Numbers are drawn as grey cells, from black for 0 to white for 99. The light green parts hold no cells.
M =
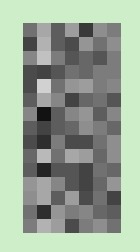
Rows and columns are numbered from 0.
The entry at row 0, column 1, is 65
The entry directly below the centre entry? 29
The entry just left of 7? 52
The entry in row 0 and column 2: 36
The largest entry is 81
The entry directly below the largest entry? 65
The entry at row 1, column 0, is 26
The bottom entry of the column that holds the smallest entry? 69
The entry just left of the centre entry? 36
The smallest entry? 7
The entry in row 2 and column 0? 52
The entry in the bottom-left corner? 48
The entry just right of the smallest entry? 36
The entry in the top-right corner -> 48
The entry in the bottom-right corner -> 44
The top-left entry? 44
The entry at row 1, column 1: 69
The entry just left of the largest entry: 29
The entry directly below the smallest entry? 26

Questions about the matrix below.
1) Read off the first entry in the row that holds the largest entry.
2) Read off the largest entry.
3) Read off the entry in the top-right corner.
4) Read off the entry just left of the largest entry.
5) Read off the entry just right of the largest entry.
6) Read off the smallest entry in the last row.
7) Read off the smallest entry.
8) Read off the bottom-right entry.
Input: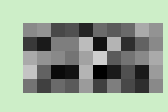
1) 66
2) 80
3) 57
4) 63
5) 35
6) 18
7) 0
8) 53

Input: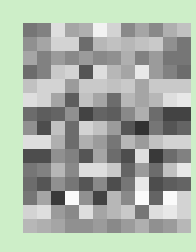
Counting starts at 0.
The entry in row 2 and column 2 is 60
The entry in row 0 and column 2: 86
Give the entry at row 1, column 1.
64
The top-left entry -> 46
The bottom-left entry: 71
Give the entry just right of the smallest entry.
46
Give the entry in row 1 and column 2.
82
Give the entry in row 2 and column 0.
64
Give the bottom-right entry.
71
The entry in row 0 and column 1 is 50
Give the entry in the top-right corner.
75
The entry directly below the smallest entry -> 60
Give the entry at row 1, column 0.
56
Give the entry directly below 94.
71
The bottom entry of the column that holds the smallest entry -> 68
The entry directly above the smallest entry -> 68

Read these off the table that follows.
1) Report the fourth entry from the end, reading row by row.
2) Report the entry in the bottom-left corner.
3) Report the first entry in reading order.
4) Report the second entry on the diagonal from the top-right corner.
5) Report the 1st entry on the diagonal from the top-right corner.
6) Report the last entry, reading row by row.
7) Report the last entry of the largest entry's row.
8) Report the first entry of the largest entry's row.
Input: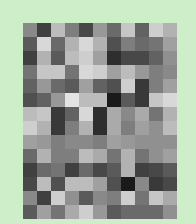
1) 41
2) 35
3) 53
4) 45
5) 69
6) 56
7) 84
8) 31

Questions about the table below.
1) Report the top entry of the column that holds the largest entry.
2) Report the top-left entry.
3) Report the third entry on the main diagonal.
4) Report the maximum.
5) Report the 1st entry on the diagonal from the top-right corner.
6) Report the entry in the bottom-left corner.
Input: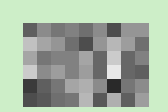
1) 30
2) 37
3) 50
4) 90
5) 58
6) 30

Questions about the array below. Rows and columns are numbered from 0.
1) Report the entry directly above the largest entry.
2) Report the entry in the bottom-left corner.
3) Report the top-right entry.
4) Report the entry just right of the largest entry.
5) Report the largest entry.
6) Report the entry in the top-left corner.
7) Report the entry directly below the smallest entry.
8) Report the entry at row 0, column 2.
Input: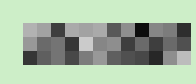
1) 63
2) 21
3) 18
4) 52
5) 79
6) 69
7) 41
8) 24

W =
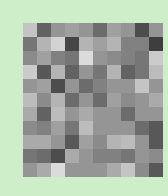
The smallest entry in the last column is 24
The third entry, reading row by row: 58
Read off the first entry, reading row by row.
76
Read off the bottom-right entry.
34
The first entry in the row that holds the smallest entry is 46
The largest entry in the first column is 79
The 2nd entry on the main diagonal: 70
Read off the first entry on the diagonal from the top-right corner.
58
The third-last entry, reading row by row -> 76
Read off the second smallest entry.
27
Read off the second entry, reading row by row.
38
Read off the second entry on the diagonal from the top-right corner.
50
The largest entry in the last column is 79
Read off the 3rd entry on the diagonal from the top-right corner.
50
